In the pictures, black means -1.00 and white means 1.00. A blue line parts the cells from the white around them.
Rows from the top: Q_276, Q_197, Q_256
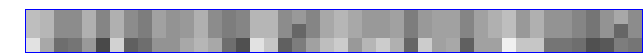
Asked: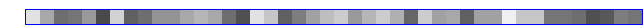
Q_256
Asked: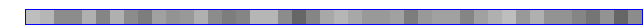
Q_197

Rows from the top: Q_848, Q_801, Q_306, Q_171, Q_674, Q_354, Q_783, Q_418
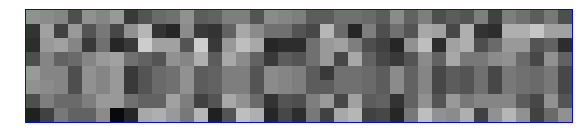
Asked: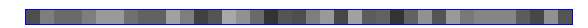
Q_783
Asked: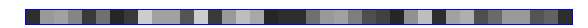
Q_306
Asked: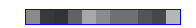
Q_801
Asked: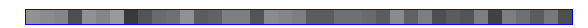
Q_848

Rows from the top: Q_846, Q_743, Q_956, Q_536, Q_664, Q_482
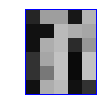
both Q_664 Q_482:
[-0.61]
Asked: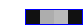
Q_482

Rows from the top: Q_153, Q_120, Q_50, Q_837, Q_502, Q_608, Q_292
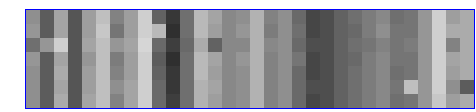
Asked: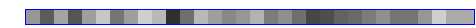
Q_120
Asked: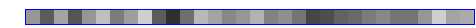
Q_837
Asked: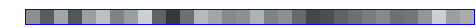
Q_153

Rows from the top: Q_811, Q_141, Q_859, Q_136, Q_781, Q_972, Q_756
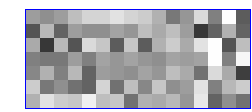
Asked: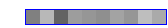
Q_781
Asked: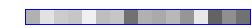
Q_756
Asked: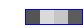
Q_859
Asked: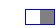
Q_136
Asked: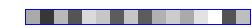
Q_859

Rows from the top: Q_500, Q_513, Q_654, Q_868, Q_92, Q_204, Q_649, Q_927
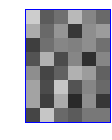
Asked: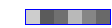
Q_500
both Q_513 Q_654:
[0.11]
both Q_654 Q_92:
[0.11]

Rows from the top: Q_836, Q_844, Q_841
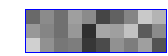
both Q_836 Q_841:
[0.25]
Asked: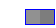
Q_841
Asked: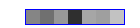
Q_844
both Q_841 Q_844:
[0.25]

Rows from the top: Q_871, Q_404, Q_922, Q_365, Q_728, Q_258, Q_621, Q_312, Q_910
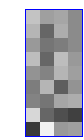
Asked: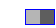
Q_258
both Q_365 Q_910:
[0.20]
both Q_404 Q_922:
[0.09]
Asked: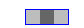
Q_365
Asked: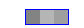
Q_728

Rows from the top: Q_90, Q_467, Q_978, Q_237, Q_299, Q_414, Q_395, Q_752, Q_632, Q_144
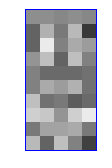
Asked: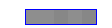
Q_90
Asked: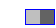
Q_237
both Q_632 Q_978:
[0.33]
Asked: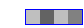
Q_237
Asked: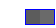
Q_395

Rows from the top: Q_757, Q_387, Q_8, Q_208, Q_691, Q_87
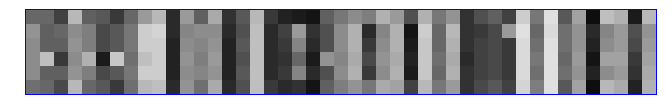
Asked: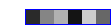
Q_387
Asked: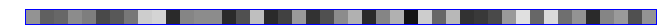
Q_387
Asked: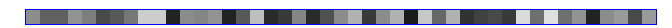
Q_8

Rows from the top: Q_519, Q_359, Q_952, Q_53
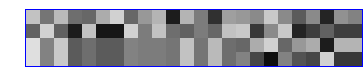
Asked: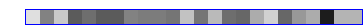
Q_952
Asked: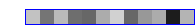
Q_952
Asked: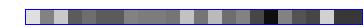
Q_53

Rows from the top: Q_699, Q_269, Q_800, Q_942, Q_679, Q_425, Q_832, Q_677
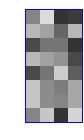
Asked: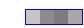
Q_425
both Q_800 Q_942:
[-0.43]
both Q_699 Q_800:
[-0.60]
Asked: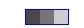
Q_679

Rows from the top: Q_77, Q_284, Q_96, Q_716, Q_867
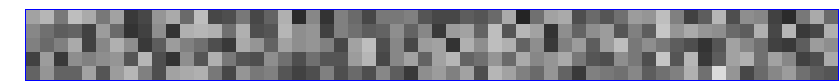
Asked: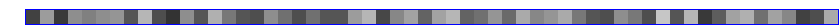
Q_716
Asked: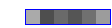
Q_77
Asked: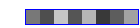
Q_716
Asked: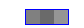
Q_867

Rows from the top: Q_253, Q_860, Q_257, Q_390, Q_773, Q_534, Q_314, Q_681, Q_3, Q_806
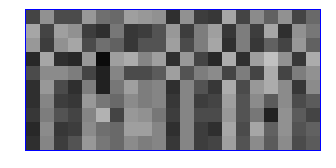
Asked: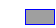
Q_3
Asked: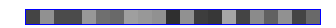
Q_253

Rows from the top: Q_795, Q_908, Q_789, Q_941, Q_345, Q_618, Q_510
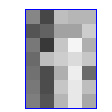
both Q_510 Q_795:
[0.43]
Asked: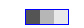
Q_510
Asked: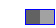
Q_908
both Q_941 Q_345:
[-0.17]

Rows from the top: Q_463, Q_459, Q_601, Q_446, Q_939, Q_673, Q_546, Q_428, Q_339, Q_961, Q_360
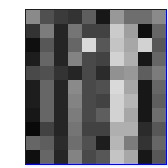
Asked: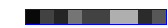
Q_339
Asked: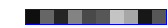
Q_360
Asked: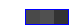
Q_939

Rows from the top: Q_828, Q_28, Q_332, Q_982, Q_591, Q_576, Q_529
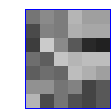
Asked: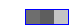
Q_982
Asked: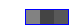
Q_576
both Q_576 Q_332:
[-0.31]
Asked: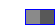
Q_332
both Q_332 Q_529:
[-0.31]
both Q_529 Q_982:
[0.42]
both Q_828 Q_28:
[-0.03]

